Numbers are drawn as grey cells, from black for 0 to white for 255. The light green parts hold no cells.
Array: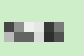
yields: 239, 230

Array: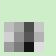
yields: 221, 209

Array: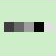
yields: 225, 158

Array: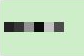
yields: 196, 147

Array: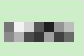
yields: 242, 212

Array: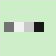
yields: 241, 201

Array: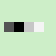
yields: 244, 198

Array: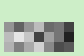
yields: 229, 209

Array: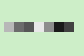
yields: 232, 184
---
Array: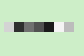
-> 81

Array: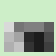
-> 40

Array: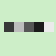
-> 86

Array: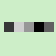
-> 151

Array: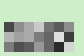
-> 124

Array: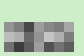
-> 147

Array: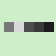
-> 78

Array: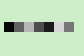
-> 78

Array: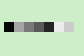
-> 89

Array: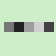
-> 157
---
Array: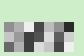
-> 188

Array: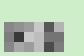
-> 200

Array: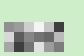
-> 244

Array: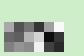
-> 53

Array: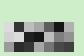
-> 94

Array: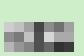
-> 140

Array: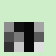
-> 17

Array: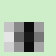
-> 137
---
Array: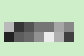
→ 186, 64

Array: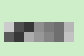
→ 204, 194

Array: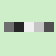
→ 111, 79

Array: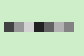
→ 66, 131

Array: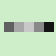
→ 96, 20

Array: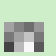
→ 162, 89
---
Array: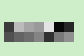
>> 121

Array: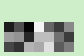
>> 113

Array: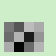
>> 28

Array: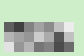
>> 86

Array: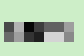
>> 212

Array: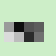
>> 43

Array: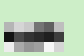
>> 31

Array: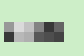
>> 78

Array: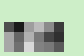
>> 69

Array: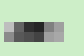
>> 159
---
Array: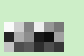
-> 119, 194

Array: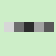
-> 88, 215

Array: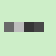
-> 72, 105

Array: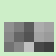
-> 163, 114

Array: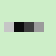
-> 155, 198

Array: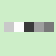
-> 120, 201

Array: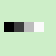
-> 250, 0
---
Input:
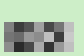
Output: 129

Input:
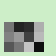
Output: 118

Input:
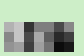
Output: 178

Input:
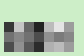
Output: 55

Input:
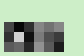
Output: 69

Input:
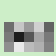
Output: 110

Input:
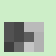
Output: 82
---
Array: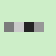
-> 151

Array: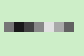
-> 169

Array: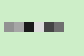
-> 166

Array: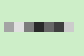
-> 204

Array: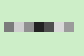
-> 207

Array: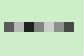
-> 184

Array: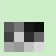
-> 203
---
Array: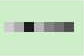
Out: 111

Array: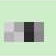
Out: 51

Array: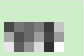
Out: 60

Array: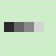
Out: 135

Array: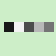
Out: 184

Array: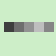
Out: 190

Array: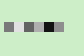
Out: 18

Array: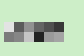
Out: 80
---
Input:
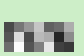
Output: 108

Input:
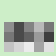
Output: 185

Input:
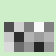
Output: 249

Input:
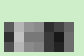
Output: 68

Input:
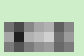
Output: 95

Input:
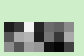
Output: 98

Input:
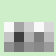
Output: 249

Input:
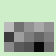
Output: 168

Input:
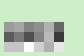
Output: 177
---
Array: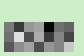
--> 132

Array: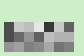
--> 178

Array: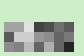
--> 101

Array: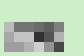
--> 84

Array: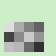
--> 201

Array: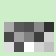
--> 61

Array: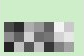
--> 210

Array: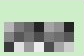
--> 110
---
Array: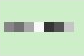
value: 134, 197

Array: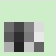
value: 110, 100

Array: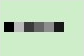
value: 1, 25

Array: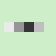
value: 234, 191

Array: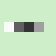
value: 250, 159

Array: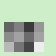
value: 99, 237
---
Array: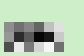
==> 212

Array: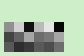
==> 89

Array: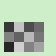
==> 207

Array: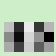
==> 203

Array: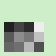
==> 111

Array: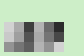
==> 179
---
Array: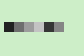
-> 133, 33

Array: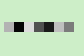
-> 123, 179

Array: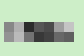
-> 196, 147

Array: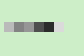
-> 218, 186

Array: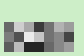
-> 156, 92

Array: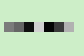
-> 177, 123

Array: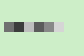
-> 213, 112
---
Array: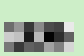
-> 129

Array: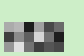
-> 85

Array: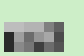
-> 108

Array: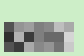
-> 115

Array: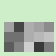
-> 58

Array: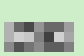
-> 94

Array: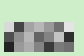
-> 122
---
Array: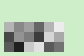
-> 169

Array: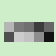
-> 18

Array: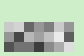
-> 94

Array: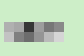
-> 213

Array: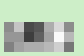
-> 184

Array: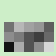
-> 105

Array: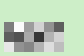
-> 210
